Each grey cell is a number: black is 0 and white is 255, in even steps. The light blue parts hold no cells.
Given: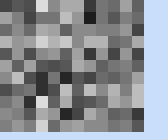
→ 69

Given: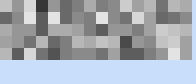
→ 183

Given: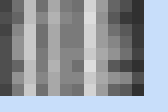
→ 57

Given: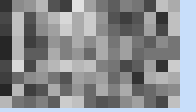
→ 192

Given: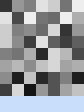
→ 151

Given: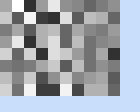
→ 155

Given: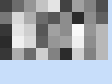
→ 184

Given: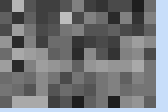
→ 96

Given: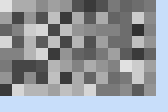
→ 130
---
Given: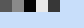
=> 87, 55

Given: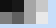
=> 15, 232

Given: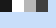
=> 24, 64

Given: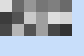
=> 222, 50

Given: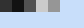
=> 49, 150

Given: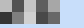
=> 188, 104

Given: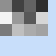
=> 143, 162

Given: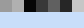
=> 155, 198
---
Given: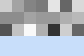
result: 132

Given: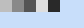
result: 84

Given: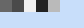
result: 240

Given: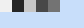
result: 199

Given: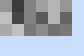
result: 130

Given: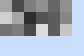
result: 125
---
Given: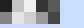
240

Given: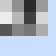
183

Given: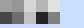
214

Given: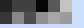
5

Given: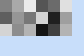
212

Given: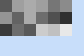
109

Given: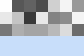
131
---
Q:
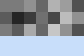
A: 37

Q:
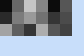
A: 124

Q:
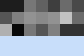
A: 128

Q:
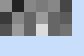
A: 135

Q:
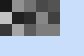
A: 33

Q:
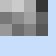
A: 140

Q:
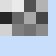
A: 103

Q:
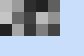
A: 105

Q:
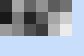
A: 123
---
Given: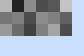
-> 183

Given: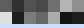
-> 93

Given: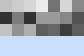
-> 194

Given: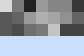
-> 217

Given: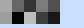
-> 168

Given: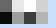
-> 102
